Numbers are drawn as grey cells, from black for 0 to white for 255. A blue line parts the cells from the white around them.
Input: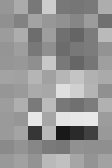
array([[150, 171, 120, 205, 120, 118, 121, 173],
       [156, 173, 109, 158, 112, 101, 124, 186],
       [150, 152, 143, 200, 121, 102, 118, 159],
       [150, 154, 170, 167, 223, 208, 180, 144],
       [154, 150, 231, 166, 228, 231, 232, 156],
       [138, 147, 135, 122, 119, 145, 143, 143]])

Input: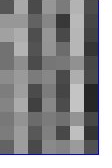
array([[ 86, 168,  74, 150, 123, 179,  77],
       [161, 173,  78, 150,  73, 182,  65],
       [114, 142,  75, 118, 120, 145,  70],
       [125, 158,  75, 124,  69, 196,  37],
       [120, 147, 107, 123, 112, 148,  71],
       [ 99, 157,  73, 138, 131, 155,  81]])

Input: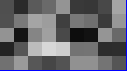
array([[ 79,  42,  90, 106, 148,  57,  55,  72, 165],
       [147,  19, 133, 160,  73,  13,  18, 149, 105],
       [113, 154,  87,  70,  83, 145, 145, 116,  85]])

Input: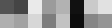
array([[ 83,  69, 234, 155, 178,  17, 202, 225]])

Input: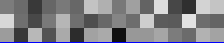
array([[124, 107,  57, 102, 121, 103, 195, 176, 120, 160,  99, 220,  71,
         47, 211, 196],
       [156,  56, 184,  83, 170,  44, 162, 170,  16, 152, 151, 166, 124,
        107, 178, 163]])

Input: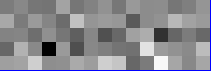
array([[124, 136, 118, 116, 163, 118, 130, 146, 119, 153, 140, 141, 118,
        127, 149],
       [131, 133, 110, 144, 118,  95, 135,  80, 104, 161, 173,  49, 102,
        124, 104],
       [159, 163, 207, 142, 144, 170, 157, 207, 197, 103, 123, 248, 166,
        136, 166]])
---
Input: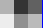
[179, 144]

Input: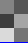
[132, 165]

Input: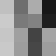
[192, 122,  67, 157]

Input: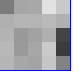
[124, 180, 162, 202, 130]

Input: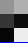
[148,  13]

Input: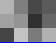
[180, 148, 123]

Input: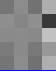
[118, 134, 137, 152]

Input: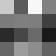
[202, 127, 106,  99]

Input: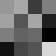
[151,  85, 105, 215]
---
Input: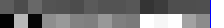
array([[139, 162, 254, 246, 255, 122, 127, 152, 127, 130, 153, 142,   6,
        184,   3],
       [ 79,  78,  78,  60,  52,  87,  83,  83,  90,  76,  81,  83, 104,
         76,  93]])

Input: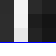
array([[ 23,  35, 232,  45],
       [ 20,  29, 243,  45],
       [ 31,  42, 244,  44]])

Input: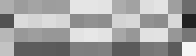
array([[245,  91, 122, 118,  90,  90, 129, 126, 127,  89,  91,  92,  92,
        195],
       [118, 151, 226, 225, 151, 167, 227, 231, 227, 151, 151, 158, 152,
        183],
       [ 33, 216, 140, 145, 215, 211, 141, 145, 139, 214, 220, 212, 219,
         82],
       [108, 159, 227, 222, 162, 172, 227, 229, 229, 158, 157, 164, 156,
        174]])

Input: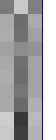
array([[179,  64, 200],
       [185,  56, 205],
       [176, 105, 169],
       [164, 117, 167],
       [162, 108, 173],
       [164, 112, 168],
       [146, 140, 160],
       [160, 112, 172],
       [170, 109, 170],
       [127, 201, 122]])

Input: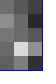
array([[ 49, 125,  95],
       [144, 218, 105],
       [ 87, 107, 118],
       [ 41, 105, 141],
       [ 65,  88, 110]])

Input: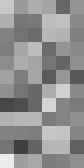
array([[143, 129, 123, 168, 159, 235],
       [ 96, 183, 181,  99,  63, 115],
       [133, 195, 198, 125, 129, 130],
       [144, 132, 124, 181, 181, 176],
       [122, 132, 212, 102,  78,  70],
       [137, 207, 173, 104, 117, 143],
       [ 88, 150,  90, 165, 125, 161],
       [143, 101, 117, 164, 172, 140],
       [139, 148, 107, 189, 166, 126],
       [129, 178, 184, 107, 115, 130],
       [139, 192, 189, 121, 118, 175],
       [149, 102, 163, 172, 153, 200]])
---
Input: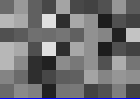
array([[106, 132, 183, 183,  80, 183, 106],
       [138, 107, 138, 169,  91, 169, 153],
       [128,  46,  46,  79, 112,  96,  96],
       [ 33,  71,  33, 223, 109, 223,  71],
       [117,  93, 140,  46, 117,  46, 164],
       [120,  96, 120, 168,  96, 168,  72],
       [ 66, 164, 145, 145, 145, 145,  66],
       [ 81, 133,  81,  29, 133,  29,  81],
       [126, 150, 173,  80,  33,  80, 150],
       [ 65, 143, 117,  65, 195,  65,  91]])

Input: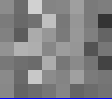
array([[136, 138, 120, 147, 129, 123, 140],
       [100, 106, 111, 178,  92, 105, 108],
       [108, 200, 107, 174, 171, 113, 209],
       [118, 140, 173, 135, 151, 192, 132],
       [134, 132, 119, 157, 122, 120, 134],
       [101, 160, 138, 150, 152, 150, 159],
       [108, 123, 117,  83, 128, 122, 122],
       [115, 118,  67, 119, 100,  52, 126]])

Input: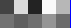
array([[114,  67],
       [ 95, 219],
       [111,  35],
       [149, 250],
       [107, 183]])

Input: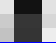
array([[194, 203, 229],
       [ 52,  54,  18],
       [ 52,  54,  18],
       [237, 215, 226]])

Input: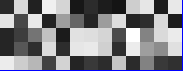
array([[236,  37,  37, 228,  41],
       [205,  87,  61,  72, 217],
       [183,  46, 116, 234,  33],
       [ 66, 220, 194,  34, 240],
       [211,  45,  27, 158, 213],
       [ 36, 230, 225, 101,  23],
       [ 57, 233, 222,  36,  44],
       [ 44, 208, 213, 156,  28],
       [198,  46,  75, 221,  20],
       [ 43, 236, 255,  35, 206],
       [130, 158, 131,  45, 230],
       [ 57, 140, 218, 216,  28],
       [ 48, 224, 235,  28, 232]])

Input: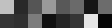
array([[ 53, 193],
       [ 48,  41],
       [124,  85],
       [ 17, 154],
       [ 37,  88],
       [ 53, 106],
       [229,  21],
       [  6, 108]])

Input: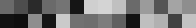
array([[ 18, 106],
       [ 14,  77],
       [142,  42],
       [ 21, 106],
       [202, 116],
       [113,  21],
       [110, 207],
       [125, 212],
       [ 96, 192],
       [ 18, 106],
       [191, 155],
       [177,  84],
       [ 65, 164],
       [194, 142]])

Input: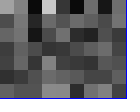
array([[ 98,  48,  65,  61, 101,  77, 162],
       [ 83,  59, 102,  97, 115, 119, 130],
       [ 83,  80,  53,  76,  21,  38,  10],
       [138, 107, 130,  52,  75, 106, 200],
       [137,  98,  64,  56, 112,  83,  54],
       [ 44,  89,  57,  75,  44, 107,  10],
       [113,  69,  51,  94,  34,  94, 109],
       [129,  69,  87, 108,  79,  74,  22],
       [ 66,  95,  80,  68,  58, 115, 110]])
